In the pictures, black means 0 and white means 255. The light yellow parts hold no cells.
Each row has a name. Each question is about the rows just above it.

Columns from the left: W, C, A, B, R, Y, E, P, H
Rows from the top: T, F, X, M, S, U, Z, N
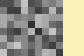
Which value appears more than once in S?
[108]
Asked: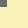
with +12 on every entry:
[120]
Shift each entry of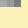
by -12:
[156 140 112]
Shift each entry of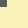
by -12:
[80]
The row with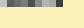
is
N

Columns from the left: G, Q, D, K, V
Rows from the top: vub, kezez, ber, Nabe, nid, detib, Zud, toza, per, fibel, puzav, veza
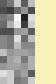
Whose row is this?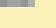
fibel
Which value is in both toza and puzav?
[161]
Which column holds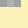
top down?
D
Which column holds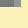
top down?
Q
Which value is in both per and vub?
[120]
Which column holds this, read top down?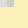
V
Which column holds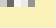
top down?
D

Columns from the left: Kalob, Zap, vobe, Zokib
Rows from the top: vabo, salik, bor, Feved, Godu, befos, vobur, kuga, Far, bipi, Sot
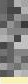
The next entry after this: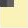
[193]
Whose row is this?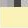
befos

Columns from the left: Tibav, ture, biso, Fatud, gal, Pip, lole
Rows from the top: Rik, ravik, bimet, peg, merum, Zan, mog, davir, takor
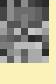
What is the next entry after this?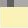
[42]
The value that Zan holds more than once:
[109]
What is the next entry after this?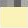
[170]

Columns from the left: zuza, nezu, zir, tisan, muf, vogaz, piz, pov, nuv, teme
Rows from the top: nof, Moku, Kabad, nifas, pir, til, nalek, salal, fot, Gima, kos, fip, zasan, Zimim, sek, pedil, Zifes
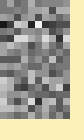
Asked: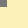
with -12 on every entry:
[108]
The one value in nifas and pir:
[79]
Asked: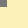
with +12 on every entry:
[132]
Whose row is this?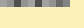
Kabad
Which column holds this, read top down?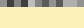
nezu

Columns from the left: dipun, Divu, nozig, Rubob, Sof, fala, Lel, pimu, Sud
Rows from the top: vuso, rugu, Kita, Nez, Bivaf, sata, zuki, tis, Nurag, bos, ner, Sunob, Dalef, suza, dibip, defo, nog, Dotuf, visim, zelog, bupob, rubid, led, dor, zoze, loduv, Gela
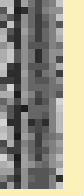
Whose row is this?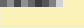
dibip
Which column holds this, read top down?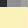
Rubob
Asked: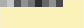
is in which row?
Nurag
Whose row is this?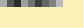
Bivaf
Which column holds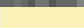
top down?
Sof
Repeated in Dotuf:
[45]

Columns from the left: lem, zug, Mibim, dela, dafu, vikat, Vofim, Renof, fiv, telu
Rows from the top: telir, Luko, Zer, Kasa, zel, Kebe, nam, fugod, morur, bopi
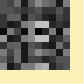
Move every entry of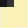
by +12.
[37 65]
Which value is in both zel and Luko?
[69]
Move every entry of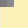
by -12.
[111 126]

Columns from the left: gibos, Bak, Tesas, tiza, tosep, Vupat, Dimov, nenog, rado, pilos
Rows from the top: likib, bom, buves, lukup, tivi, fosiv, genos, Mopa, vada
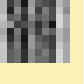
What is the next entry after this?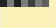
[182]
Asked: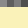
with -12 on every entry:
[126  82 112  66]
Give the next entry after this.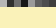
[182]

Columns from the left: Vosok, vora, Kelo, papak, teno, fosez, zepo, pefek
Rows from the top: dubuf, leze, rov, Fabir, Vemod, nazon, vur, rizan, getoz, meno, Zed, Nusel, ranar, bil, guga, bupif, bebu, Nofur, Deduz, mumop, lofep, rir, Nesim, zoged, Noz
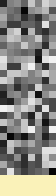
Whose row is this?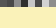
Nesim
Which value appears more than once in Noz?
[99]
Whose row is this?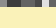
Fabir
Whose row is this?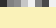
Deduz
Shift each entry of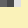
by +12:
[111  85 237]

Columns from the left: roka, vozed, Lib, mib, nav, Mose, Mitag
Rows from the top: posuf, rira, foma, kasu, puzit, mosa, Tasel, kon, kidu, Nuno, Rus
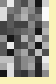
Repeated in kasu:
[66]
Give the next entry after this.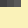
[106]
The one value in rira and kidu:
[136]
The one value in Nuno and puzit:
[90]
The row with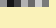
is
mosa

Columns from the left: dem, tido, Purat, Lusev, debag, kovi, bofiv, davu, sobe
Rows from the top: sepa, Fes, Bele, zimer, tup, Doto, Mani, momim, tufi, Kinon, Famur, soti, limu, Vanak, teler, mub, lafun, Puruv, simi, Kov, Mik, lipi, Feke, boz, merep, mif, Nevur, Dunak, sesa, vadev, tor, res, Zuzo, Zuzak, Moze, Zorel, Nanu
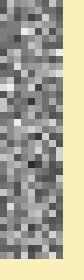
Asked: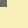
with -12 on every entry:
[98]
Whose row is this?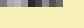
boz

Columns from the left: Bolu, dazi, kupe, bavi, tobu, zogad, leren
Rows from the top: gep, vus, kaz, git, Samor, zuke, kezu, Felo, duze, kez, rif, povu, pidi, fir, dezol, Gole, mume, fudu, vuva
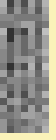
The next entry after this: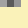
[105]
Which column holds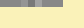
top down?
kupe
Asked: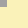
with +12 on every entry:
[174]
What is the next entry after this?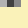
[78]
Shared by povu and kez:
[121]
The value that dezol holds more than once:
[121]
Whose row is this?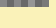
pidi

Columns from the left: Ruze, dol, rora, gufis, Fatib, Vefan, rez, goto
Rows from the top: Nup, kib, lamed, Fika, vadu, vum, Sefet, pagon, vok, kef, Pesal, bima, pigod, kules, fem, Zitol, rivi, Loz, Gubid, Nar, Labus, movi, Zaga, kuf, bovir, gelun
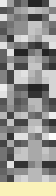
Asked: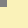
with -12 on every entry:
[117]
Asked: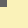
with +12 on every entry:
[111]
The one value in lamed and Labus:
[99]
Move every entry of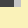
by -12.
[ 55  55 185]

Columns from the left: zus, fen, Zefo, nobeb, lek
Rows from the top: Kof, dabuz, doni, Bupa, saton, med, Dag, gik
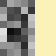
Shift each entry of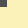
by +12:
[92]
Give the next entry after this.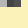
[42]
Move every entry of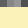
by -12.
[ 83 123 138  68]
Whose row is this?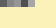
gik

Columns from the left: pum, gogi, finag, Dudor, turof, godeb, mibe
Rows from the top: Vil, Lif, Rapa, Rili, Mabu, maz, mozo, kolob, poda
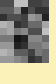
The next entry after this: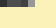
[136]
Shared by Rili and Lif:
[49]
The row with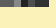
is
Lif
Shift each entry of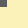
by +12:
[105]

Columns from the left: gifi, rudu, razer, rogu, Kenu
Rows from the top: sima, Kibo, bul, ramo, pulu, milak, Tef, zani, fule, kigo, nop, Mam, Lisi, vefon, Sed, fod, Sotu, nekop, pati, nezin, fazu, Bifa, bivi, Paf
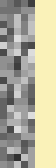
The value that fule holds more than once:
[144]
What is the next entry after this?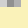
[87]
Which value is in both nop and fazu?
[114]
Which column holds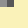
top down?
gifi
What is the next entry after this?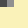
[144]

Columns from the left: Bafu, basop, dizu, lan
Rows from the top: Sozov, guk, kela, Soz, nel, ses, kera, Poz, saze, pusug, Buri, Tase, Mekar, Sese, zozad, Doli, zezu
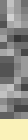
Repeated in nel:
[109]
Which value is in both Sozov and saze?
[154]

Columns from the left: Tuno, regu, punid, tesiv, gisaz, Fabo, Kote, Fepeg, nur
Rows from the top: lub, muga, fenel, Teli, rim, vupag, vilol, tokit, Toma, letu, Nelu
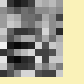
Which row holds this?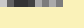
letu
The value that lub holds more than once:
[186]
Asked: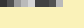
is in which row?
tokit

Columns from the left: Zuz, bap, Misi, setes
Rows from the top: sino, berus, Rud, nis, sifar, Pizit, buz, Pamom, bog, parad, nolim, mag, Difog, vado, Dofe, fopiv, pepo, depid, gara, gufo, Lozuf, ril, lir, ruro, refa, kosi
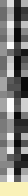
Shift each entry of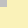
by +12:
[205]
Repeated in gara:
[54]

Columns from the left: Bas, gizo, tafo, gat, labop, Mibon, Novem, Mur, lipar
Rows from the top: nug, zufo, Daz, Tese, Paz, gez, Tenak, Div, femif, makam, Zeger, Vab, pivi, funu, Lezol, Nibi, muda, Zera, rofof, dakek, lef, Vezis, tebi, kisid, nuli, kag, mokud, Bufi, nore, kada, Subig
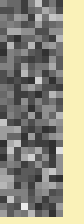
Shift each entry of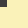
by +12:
[74]
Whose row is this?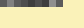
femif
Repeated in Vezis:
[78]
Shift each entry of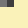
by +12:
[129  74]
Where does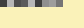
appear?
Tenak
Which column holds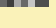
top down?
tafo
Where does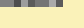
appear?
makam

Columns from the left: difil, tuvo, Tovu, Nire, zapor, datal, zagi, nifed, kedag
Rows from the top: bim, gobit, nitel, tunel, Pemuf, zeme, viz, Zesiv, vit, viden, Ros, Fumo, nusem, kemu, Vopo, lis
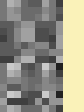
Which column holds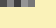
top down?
nifed
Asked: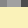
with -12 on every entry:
[123 149 149  65]
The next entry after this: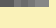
[119]
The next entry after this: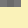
[135]
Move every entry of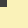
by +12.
[75]
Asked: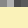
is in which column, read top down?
zapor

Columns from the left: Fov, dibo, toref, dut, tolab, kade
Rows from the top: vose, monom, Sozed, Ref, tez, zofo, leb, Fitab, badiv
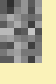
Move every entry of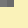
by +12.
[131 119]
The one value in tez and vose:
[91]

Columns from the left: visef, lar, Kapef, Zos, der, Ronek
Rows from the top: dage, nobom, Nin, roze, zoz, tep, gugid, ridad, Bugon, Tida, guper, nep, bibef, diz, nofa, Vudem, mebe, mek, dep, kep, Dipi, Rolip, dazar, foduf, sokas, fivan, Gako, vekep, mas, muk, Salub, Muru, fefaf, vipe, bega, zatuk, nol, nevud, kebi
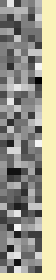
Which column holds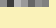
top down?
der
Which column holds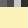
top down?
Ronek
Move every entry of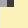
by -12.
[156  48]

